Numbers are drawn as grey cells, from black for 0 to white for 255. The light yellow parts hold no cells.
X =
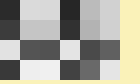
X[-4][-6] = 43
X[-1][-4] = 240
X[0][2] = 217
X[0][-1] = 209
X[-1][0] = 57
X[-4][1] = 218
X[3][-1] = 229
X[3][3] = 66

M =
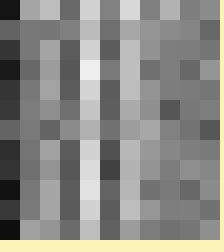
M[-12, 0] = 20
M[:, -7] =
[210, 186, 210, 238, 211, 197, 176, 210, 219, 225, 210, 189]
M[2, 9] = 125
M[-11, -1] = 103
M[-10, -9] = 164
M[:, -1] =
[140, 103, 117, 149, 118, 126, 87, 121, 135, 140, 114, 143]
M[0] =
[20, 165, 189, 105, 210, 129, 216, 128, 179, 127, 140]
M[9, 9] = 104
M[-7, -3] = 86
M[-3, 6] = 181
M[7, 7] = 152
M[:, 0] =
[20, 98, 54, 26, 53, 57, 101, 46, 52, 18, 57, 14]
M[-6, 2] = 100
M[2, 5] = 93
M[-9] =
[26, 104, 156, 88, 238, 121, 190, 112, 126, 104, 149]
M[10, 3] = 91
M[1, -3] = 139
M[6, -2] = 115
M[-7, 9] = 120
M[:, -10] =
[165, 120, 120, 104, 120, 124, 121, 116, 112, 120, 122, 160]
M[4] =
[53, 120, 163, 92, 211, 93, 189, 147, 125, 123, 118]
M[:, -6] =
[129, 111, 93, 121, 93, 94, 114, 81, 65, 100, 92, 97]
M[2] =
[54, 120, 164, 92, 210, 93, 190, 146, 126, 125, 117]
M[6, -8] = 139

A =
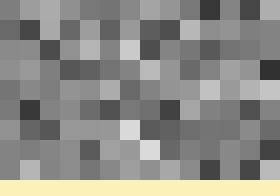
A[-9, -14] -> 126
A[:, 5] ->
[116, 97, 131, 116, 172, 82, 151, 160, 135]
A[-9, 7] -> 164
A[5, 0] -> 122
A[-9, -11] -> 144
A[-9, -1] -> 174
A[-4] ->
[122, 57, 130, 138, 108, 82, 120, 112, 66, 165, 129, 122, 80, 130]
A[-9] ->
[126, 157, 171, 144, 120, 116, 136, 164, 149, 120, 55, 132, 70, 174]
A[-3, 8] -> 97
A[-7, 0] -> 138
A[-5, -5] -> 152
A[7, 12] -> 125
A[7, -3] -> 136
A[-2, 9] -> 126
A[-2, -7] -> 218
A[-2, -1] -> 67
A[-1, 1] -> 181
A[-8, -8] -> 153
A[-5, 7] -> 131
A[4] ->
[117, 136, 125, 147, 142, 172, 105, 131, 148, 152, 193, 154, 179, 196]
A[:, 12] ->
[70, 127, 120, 148, 179, 80, 138, 125, 71]
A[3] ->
[143, 153, 127, 87, 97, 116, 131, 186, 149, 106, 131, 161, 148, 49]
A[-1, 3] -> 140
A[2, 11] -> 115

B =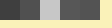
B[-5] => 63
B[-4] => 80
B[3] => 87

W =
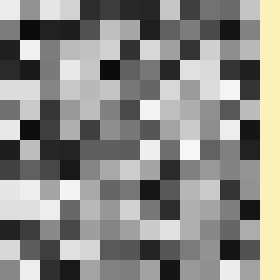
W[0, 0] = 235
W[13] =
[135, 237, 47, 24, 164, 130, 126, 162, 21, 153, 144, 236, 161]
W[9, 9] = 183
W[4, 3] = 199
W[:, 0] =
[235, 123, 32, 42, 220, 112, 232, 30, 65, 230, 222, 34, 216, 135]
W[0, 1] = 145
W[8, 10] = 152
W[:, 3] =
[210, 30, 186, 231, 199, 153, 175, 35, 24, 243, 104, 72, 224, 24]
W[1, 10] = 75
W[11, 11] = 102
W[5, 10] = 143
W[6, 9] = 203
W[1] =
[123, 11, 33, 30, 81, 191, 167, 31, 96, 124, 75, 21, 130]
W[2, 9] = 52
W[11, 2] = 138
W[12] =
[216, 93, 63, 224, 214, 89, 86, 37, 85, 123, 147, 20, 81]
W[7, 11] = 128
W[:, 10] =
[114, 75, 207, 217, 220, 143, 141, 98, 152, 201, 164, 135, 147, 144]
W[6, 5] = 142
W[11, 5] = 132
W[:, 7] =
[38, 31, 215, 118, 102, 242, 86, 238, 165, 23, 120, 203, 37, 162]
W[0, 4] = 44
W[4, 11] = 244
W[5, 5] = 128

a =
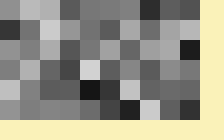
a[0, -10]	144
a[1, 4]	114
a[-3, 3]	70
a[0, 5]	122
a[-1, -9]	126
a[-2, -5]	54
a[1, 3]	150
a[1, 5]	91
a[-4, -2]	169
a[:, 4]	[119, 114, 119, 210, 21, 108]
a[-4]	[146, 127, 172, 86, 119, 161, 102, 159, 169, 28]
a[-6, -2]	93
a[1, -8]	203
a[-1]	[147, 126, 132, 129, 108, 68, 33, 203, 95, 50]
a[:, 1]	[186, 115, 127, 177, 129, 126]
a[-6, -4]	128
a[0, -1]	82
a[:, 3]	[90, 150, 86, 70, 93, 129]

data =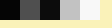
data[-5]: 5
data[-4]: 79
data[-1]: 248

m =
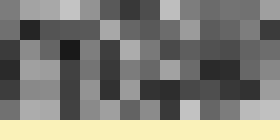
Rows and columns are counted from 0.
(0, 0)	124
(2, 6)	172
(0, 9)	125
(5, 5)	159
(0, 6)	56
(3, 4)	116
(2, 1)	139
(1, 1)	37
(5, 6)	99
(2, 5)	62
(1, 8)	108
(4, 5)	49
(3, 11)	45
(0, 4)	147
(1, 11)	101
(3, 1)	160
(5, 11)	124
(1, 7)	89
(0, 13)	159
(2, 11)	76
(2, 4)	126
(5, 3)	65
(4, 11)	56
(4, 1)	137
